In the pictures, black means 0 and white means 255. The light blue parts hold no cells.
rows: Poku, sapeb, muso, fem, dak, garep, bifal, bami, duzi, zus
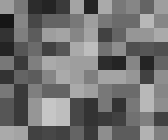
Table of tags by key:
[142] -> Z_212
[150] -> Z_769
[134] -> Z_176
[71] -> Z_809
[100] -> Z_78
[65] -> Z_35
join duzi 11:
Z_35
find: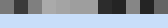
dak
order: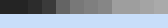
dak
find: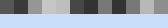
bami
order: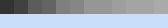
muso
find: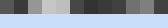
duzi

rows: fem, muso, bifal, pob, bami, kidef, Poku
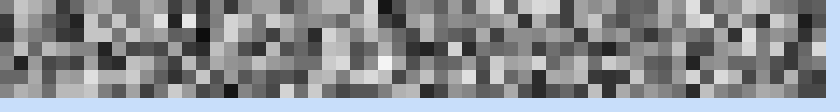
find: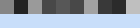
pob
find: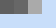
Poku
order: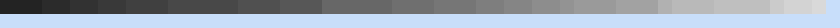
pob
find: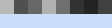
pob
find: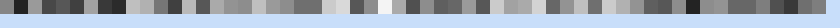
bami

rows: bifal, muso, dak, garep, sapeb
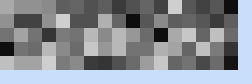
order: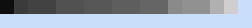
muso
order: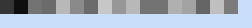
garep

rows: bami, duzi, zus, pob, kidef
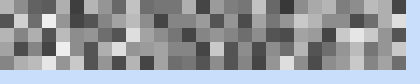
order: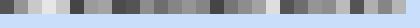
zus
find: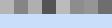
zus
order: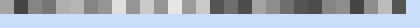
kidef
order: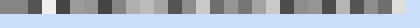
pob
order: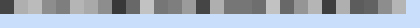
bami
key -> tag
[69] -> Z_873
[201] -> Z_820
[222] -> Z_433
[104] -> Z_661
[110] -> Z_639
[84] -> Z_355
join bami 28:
Z_873
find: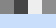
pob

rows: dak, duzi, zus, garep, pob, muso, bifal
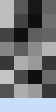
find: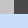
muso
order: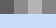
garep
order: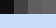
zus
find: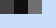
duzi

